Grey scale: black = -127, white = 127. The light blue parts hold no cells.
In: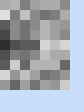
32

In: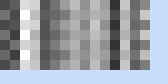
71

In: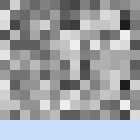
0

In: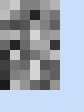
-22

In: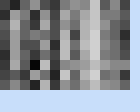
17
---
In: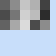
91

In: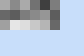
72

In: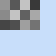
-48

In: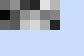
87

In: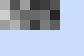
-66

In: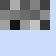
25

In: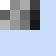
22

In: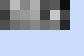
-17
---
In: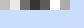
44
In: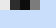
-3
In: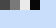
-120
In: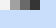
-74
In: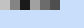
-48
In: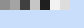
93
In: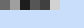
82
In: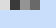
-22
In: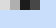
-56
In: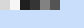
-43
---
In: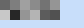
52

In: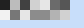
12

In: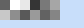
26

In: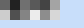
108

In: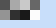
-79

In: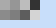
-1

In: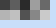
-45

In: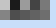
-38
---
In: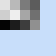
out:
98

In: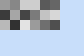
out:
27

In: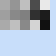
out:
42

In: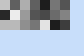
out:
68

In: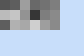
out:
-42

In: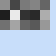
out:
15
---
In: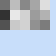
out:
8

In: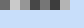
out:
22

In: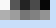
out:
-92

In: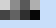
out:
-38

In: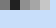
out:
16

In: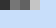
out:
-29

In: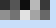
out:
-113
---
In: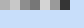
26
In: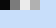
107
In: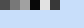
98
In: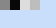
93
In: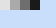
-17
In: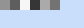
42
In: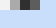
-79
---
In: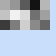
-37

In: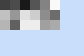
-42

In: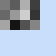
-35

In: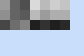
58

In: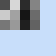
87

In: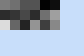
-44

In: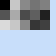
9
